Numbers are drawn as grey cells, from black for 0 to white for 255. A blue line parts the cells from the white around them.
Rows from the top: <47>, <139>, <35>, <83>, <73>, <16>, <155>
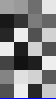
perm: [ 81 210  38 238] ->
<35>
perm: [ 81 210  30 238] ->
<83>
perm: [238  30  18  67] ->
<73>
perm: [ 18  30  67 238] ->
<73>
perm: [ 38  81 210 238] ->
<35>
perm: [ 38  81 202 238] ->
<155>
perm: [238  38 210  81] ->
<35>

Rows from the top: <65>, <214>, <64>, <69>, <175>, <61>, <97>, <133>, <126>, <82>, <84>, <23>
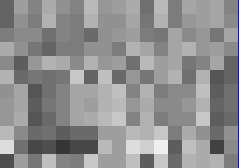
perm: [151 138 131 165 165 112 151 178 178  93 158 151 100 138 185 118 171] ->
<133>
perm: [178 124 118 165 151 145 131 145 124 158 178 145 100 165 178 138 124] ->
<214>

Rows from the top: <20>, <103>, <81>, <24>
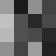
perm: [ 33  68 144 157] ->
<24>
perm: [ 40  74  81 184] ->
<81>
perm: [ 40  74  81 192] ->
<103>
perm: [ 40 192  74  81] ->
<103>
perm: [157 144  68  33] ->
<24>

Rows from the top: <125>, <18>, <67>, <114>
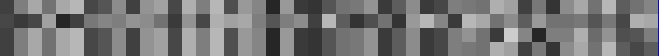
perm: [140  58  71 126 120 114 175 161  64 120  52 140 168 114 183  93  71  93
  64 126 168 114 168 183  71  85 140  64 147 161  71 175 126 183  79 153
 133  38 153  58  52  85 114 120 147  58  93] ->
<114>
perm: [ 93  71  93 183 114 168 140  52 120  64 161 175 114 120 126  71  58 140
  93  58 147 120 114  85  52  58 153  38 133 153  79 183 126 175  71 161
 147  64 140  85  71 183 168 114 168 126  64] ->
<114>
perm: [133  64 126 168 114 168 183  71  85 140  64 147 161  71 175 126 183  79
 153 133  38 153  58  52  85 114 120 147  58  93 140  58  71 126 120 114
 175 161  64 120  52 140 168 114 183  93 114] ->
<125>

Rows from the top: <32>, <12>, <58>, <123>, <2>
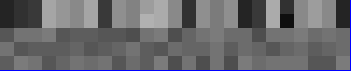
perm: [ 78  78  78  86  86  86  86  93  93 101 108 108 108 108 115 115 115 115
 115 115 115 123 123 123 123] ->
<58>
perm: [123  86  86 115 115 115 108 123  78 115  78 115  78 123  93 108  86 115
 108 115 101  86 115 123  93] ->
<2>
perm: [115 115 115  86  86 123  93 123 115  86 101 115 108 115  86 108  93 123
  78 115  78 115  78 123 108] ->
<2>

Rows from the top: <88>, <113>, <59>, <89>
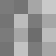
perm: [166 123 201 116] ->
<88>
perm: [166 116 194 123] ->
<89>
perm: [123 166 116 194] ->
<89>
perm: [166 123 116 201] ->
<88>
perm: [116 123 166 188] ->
<113>
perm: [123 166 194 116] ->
<89>
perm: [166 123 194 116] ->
<89>

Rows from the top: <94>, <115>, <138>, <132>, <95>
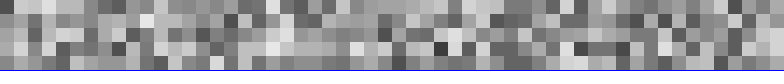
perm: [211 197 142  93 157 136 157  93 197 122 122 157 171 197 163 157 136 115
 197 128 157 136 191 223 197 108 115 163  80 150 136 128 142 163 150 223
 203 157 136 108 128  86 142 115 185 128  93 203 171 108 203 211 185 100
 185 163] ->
<138>
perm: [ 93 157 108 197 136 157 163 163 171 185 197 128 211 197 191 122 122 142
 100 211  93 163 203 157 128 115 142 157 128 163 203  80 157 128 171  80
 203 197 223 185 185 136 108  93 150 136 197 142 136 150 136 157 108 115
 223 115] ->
<94>

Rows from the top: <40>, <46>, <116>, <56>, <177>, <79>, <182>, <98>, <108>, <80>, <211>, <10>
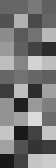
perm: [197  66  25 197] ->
<80>
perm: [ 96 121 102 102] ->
<40>

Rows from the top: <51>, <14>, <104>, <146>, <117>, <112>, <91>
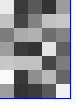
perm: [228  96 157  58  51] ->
<146>
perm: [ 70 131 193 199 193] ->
<14>
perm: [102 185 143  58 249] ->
<112>
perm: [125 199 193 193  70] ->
<117>
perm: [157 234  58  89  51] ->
<51>

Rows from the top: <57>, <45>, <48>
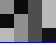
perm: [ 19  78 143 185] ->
<48>
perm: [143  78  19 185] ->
<48>
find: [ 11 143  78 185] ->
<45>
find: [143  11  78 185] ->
<57>

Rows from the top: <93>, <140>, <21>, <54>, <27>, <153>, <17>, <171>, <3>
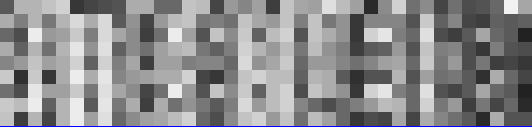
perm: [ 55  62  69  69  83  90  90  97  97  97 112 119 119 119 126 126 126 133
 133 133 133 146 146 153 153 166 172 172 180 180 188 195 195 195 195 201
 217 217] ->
<140>
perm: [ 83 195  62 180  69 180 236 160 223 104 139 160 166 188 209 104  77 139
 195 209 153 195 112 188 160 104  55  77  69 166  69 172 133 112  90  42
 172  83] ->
<3>

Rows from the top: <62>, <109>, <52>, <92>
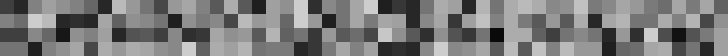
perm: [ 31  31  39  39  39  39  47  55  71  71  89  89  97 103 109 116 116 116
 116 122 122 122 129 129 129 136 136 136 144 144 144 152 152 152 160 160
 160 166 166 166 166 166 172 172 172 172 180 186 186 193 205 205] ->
<92>
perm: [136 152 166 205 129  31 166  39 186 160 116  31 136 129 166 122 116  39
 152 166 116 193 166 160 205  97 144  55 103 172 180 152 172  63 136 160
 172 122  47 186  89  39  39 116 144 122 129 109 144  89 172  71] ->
<62>
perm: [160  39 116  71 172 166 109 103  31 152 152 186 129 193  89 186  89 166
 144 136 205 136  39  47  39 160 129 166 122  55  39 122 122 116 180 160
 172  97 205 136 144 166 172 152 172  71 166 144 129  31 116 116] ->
<92>

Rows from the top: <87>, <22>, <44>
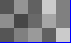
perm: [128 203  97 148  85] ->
<87>
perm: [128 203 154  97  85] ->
<44>
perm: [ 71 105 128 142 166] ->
<22>
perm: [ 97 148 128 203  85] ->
<87>
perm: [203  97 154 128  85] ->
<44>
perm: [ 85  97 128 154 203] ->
<44>

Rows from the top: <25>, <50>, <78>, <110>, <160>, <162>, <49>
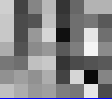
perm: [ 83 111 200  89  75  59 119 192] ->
<50>
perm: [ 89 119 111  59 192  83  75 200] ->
<50>
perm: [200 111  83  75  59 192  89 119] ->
<50>

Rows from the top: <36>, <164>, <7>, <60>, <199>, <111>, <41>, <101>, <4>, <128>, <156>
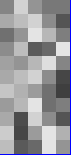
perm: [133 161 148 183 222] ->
<199>
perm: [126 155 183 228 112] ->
<101>
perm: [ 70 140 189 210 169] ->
<111>
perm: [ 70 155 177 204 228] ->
<128>
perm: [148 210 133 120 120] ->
<36>
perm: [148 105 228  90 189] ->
<156>
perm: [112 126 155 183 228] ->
<101>

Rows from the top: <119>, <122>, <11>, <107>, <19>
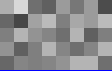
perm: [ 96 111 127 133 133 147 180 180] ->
<107>
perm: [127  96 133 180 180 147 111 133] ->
<107>
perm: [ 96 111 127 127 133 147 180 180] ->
<11>
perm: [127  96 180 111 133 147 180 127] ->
<11>
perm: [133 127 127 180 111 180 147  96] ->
<11>

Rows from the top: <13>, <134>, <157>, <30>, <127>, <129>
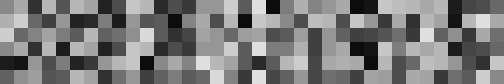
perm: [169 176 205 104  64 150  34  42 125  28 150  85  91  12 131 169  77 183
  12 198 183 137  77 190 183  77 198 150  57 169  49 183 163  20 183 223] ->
<134>
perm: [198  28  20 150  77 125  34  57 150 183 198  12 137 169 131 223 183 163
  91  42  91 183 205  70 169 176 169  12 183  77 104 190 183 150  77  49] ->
<127>
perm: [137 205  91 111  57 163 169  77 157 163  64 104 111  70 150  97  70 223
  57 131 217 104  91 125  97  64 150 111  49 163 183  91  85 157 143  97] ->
<129>
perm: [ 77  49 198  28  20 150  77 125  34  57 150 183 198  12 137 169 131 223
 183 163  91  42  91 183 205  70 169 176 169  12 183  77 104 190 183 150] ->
<127>
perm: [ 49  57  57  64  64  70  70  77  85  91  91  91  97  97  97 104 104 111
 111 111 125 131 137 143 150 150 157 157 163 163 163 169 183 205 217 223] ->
<129>
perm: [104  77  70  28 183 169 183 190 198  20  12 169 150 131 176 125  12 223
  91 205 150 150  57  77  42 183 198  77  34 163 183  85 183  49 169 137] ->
<13>
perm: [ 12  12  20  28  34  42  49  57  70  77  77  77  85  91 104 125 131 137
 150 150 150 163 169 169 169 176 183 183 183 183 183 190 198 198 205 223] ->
<13>

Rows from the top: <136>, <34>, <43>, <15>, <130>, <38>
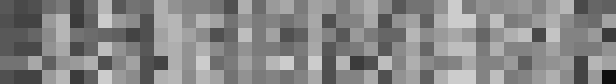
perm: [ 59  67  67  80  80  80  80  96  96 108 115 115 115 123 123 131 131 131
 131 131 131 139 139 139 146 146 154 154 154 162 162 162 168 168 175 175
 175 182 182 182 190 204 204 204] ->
<34>
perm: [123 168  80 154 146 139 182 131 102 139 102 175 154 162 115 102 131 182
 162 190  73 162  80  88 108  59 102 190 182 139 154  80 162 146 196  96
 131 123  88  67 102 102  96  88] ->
<43>
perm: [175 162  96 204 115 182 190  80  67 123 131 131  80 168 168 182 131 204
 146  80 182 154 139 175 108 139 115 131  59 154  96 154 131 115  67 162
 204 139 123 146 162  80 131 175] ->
<34>
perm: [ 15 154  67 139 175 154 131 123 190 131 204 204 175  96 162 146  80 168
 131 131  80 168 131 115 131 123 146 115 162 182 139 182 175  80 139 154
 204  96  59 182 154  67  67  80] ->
<38>
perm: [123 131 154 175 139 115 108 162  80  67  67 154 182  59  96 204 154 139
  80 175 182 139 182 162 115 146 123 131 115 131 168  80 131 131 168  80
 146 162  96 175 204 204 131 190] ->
<34>
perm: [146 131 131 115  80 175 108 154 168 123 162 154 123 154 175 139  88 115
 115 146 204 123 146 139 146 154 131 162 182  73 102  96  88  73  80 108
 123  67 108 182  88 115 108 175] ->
<136>

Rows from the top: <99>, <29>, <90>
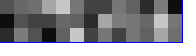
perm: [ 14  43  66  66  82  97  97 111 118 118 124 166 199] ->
<90>
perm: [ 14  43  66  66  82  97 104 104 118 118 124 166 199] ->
<29>
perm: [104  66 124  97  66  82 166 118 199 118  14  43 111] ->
<99>
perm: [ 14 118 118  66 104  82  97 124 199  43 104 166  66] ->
<29>
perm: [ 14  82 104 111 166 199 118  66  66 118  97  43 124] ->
<99>
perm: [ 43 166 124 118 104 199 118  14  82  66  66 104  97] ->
<29>

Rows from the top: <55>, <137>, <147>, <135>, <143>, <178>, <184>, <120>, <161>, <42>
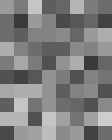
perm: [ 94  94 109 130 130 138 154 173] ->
<135>
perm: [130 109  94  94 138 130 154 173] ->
<135>

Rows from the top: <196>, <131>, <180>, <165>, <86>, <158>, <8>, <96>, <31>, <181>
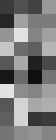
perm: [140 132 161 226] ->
<8>
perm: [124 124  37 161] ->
<131>

